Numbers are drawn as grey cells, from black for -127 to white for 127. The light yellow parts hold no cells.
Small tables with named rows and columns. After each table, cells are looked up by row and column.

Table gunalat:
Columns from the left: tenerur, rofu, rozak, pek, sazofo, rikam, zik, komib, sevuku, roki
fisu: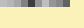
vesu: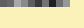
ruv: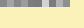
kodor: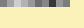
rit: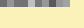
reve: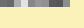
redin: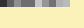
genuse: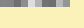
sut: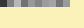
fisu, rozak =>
38
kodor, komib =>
-71
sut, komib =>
36
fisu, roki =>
-29
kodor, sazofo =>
24
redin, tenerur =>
-78
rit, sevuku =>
22
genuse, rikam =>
50
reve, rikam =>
22
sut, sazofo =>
24
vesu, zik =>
-12
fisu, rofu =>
53
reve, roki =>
13
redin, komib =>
-13
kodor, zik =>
6
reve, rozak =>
46
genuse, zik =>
-12
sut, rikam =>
3
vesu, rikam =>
-69
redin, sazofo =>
-17

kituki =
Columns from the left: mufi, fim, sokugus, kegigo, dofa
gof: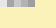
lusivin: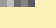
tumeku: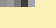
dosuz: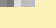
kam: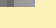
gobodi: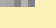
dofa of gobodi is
3
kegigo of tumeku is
-66
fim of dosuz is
-6
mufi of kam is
-6
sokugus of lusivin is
-19
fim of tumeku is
27
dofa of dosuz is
62
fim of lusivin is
63
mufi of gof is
102
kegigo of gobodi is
49
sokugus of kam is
24
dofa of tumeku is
37
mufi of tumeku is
17

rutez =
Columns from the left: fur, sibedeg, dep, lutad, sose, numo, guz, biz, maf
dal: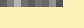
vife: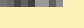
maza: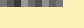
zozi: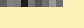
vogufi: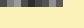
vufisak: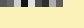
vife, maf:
14
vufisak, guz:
-80
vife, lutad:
-29
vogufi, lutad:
-50
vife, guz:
24
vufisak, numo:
-49

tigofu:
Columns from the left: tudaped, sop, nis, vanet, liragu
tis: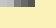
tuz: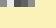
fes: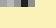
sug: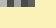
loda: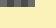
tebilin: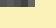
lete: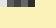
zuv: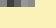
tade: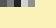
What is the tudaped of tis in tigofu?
68
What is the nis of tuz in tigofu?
-45
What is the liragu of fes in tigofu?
16
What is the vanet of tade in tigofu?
82
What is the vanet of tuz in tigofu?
-29
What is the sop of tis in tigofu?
62
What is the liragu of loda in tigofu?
-19
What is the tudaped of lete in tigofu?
100
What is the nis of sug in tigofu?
36
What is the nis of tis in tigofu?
0
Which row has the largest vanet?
tade

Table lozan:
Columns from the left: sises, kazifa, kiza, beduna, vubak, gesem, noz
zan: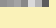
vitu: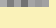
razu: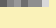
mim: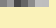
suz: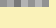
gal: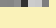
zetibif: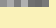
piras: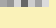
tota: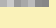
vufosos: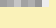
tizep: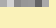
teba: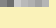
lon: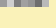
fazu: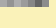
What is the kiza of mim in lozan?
-54
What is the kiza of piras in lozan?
86
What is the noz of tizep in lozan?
41
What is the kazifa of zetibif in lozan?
43
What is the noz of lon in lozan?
57
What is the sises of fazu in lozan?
41
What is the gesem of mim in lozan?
63
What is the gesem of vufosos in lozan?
22
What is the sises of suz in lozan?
19
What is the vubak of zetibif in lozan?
-15
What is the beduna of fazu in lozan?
27
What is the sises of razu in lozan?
-31
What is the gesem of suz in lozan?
54
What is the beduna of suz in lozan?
51
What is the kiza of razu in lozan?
25
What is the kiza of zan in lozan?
36
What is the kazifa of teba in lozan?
-17
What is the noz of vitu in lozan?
34
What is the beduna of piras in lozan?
-25
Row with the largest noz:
vufosos

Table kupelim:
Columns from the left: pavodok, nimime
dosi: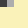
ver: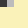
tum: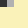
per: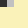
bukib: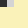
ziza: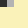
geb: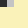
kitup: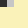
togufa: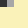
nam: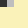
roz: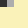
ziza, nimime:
51
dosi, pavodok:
-65
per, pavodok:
-79
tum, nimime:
49
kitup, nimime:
70
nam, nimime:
62
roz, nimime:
45
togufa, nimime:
39
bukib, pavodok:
-81
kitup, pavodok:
-81
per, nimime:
65
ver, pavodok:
-71
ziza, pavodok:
-81
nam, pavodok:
-78
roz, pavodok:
-78

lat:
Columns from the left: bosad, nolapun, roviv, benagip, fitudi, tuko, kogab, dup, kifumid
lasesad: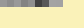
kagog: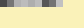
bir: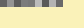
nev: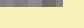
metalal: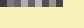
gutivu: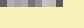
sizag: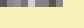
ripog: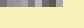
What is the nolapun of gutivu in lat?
47
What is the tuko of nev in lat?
10
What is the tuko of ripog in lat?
56
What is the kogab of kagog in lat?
-41
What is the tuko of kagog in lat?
60
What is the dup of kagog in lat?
-12
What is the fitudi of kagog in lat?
46
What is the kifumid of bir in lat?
-22
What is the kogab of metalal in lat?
-45
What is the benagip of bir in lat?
-3
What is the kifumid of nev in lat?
5
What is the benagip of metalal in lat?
45
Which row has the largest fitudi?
sizag

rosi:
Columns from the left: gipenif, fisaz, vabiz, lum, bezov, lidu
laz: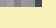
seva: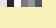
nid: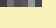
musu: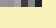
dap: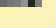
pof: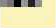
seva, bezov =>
22
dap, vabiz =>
-3
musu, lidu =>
-93
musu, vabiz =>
35
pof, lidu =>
16
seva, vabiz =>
124
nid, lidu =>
-55
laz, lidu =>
-51
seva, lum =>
-6
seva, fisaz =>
-86
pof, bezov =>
-91
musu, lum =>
-65
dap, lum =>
19
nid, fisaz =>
-14
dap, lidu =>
-1
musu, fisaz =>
19
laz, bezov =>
19
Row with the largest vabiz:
seva

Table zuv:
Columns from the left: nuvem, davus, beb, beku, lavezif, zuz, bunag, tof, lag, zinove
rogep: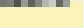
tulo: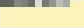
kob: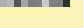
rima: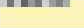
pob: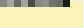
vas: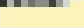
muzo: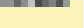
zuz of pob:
7
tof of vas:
-62
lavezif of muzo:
65
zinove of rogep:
30
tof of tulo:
20
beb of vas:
-48
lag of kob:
-1
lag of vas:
22
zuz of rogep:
4
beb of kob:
-42
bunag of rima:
81

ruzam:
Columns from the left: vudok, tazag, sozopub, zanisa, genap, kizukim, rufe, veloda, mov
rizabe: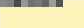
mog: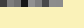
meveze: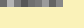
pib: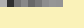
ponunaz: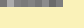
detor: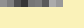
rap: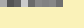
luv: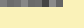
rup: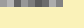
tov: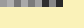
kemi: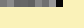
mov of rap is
-16
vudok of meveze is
-19
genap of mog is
17
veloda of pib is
22
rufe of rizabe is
-26
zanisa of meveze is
-40
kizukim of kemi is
6
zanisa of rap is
75
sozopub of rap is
-28
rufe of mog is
-54
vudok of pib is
48
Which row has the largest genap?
mog

